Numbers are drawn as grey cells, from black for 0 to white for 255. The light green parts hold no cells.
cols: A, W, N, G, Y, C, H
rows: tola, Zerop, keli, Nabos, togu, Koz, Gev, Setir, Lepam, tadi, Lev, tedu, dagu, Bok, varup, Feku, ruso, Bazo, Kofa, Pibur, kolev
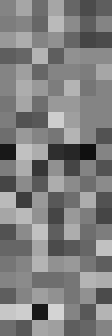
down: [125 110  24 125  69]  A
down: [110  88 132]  N
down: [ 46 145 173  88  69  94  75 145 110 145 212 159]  G
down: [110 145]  G
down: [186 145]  G
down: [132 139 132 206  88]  W

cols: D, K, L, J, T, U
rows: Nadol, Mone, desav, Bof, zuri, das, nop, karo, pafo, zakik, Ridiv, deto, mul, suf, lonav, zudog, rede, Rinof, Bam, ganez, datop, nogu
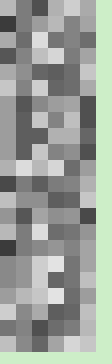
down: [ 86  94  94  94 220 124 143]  K
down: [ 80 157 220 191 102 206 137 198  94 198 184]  L
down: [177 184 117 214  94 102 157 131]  J

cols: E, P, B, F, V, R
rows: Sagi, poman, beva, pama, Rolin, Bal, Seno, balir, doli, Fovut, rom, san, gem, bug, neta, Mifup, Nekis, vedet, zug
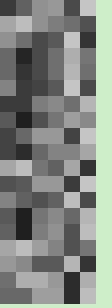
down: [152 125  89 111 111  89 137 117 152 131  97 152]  F
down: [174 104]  P
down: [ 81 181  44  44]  V

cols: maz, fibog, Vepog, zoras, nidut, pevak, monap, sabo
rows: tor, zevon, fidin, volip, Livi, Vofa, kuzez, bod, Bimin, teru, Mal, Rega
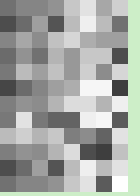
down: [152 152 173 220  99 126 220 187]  nidut
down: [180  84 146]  zoras
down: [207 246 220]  pevak
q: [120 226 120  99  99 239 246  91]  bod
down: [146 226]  fibog
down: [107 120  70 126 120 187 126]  maz

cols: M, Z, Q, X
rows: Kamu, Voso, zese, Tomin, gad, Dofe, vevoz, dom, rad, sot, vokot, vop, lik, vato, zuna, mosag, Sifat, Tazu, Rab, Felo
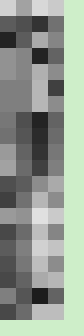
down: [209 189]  Q
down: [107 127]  Z

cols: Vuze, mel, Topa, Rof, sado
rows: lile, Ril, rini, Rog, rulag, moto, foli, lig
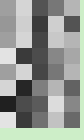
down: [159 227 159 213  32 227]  Vuze
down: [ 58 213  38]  mel
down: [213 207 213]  mel
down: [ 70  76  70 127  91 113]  Topa

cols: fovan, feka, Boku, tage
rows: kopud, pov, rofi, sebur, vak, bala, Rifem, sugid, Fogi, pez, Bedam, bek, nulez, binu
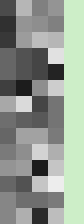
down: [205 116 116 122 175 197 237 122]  tage
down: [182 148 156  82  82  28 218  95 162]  feka
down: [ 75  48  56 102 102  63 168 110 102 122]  fovan
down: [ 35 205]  tage
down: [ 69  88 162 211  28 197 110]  Boku

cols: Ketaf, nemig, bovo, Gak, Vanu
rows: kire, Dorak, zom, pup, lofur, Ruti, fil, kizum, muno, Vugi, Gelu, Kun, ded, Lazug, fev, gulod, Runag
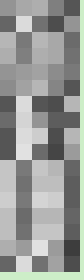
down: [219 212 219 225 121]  nemig
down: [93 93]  Vanu

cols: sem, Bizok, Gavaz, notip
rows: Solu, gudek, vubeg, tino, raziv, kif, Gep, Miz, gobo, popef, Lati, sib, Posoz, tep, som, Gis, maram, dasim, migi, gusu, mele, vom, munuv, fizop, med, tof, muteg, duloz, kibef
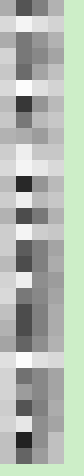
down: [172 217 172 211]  sem
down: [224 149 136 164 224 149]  Gavaz

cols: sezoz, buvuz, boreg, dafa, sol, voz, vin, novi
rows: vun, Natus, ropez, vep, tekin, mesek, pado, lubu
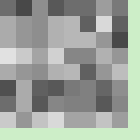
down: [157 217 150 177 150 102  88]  vin
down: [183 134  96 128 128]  voz
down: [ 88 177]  dafa

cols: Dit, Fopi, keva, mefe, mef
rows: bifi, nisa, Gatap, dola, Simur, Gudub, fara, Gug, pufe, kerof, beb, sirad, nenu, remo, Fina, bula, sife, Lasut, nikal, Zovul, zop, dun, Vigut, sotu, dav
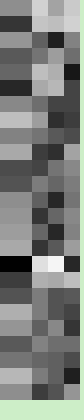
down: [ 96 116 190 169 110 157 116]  keva
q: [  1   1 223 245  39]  sife

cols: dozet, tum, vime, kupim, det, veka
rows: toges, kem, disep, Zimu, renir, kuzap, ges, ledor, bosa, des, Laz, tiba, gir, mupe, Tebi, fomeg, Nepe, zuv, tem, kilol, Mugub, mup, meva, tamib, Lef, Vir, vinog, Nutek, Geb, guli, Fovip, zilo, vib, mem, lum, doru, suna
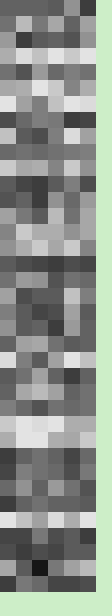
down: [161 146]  veka
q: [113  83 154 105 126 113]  renir
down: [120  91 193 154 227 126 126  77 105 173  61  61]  vime
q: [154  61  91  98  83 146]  disep

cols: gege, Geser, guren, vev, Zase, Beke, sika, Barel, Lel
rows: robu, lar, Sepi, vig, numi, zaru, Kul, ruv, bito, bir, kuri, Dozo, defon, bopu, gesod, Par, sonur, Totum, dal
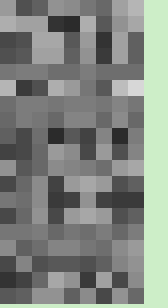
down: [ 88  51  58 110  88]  sika
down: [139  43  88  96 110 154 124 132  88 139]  Zase
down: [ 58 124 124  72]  Geser
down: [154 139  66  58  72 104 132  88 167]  vev

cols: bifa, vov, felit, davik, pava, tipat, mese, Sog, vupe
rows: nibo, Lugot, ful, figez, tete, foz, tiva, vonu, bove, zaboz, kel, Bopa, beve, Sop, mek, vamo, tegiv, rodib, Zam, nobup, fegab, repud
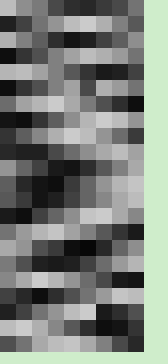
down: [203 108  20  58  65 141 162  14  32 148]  pava
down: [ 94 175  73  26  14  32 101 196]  davik

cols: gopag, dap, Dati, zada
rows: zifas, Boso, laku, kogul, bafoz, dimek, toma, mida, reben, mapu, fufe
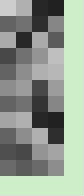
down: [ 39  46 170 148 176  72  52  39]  Dati
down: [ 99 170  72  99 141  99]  gopag

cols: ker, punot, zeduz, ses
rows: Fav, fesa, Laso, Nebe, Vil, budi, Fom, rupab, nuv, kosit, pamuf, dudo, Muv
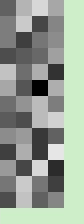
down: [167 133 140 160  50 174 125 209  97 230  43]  ses
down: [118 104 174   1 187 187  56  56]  zeduz
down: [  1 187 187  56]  zeduz
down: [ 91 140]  ker

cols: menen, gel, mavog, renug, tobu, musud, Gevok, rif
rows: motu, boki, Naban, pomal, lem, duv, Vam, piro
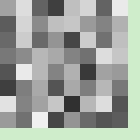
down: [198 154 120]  rif
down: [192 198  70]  tobu
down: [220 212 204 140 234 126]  gel
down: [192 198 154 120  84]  rif
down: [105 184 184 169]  mavog
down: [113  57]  musud

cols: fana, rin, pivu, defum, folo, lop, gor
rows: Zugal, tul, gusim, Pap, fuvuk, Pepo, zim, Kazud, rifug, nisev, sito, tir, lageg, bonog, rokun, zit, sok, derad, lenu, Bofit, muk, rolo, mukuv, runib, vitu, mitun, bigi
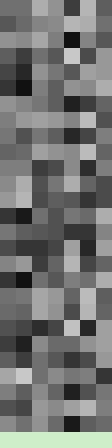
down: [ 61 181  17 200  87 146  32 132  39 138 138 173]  folo
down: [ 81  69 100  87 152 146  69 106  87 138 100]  defum
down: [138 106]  defum
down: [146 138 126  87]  defum
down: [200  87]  folo
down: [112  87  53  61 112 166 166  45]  pivu

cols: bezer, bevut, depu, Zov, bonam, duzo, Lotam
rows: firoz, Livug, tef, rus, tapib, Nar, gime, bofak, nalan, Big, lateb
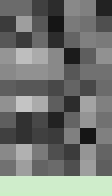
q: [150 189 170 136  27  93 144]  rus
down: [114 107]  Lotam

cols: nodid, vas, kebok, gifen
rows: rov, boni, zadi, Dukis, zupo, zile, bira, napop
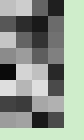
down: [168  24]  kebok
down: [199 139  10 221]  nodid

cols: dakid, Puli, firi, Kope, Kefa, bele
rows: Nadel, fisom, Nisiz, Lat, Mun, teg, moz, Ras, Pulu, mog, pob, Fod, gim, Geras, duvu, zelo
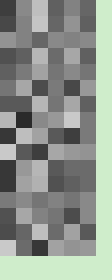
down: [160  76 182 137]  firi
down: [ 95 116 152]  bele
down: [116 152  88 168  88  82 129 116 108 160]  Kope
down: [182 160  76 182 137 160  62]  firi
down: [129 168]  Kefa
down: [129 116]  Kope
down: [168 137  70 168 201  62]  Kefa

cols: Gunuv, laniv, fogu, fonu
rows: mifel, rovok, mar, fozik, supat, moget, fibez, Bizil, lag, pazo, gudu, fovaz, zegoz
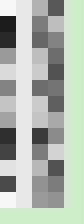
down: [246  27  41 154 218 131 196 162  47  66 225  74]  Gunuv
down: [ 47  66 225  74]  Gunuv
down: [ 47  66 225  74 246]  Gunuv
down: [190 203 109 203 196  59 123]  fogu
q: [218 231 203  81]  supat
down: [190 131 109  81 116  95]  fonu

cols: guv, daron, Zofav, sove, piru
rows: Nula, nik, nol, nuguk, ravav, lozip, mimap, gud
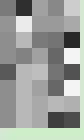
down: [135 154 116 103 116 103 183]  sove
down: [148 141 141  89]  guv
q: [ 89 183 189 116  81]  ravav
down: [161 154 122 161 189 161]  Zofav

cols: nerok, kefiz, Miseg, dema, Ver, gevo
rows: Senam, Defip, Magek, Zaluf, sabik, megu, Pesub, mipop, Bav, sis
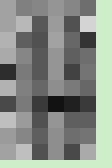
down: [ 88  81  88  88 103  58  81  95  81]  Miseg
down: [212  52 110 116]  gevo

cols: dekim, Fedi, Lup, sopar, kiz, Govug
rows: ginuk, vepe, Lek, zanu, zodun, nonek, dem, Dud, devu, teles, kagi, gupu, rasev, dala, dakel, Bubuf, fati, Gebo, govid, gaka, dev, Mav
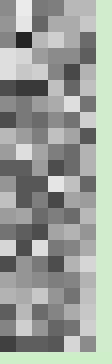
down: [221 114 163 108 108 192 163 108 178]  kiz
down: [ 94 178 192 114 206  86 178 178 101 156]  Govug
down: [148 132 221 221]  dekim
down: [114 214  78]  dekim
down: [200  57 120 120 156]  Fedi

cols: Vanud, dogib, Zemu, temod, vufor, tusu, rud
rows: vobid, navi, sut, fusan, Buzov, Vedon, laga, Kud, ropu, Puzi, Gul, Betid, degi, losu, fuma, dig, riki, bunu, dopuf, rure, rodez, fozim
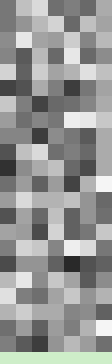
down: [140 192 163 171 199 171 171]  rud
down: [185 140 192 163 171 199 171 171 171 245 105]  rud
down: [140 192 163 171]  rud
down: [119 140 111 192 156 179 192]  temod
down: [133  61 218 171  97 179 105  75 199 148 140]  Zemu
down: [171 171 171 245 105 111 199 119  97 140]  rud
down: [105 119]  temod

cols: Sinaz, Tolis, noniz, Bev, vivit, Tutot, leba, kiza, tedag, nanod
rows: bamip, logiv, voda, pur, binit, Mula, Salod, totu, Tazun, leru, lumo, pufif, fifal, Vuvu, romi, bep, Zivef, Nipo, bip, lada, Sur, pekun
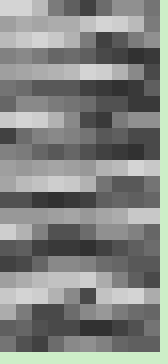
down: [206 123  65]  kiza
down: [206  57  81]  leba
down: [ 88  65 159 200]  Sinaz
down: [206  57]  leba

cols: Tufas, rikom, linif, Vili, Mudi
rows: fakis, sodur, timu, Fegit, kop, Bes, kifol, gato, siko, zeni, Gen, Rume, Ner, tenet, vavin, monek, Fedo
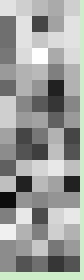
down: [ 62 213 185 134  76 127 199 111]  linif
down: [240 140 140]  Tufas
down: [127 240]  Tufas
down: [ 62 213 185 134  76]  linif

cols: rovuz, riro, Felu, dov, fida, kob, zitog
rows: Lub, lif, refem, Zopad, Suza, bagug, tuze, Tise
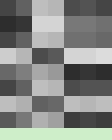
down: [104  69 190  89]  rovuz
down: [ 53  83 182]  kob
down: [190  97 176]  Felu
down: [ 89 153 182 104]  dov
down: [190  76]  Felu
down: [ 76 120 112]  fida

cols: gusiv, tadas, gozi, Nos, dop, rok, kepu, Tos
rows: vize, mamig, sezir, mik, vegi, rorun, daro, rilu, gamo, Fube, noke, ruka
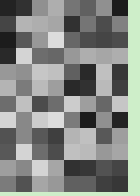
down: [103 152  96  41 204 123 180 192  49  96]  dop
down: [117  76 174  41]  rok
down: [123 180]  dop
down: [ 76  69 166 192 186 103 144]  kepu
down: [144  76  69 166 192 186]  kepu

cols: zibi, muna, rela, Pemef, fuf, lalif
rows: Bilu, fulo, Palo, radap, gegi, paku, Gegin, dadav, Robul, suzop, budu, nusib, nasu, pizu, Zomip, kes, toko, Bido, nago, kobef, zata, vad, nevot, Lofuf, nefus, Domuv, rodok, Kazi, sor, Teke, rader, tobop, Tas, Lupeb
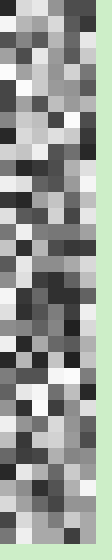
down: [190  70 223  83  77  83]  Pemef
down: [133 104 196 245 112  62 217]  Pemef
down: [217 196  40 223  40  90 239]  muna
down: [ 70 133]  zibi
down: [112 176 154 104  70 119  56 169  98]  fuf
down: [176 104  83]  Pemef
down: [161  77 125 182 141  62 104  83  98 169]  rela

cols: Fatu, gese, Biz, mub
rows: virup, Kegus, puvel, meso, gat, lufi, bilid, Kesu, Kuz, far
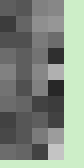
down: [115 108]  Fatu
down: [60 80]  Fatu
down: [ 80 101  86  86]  gese

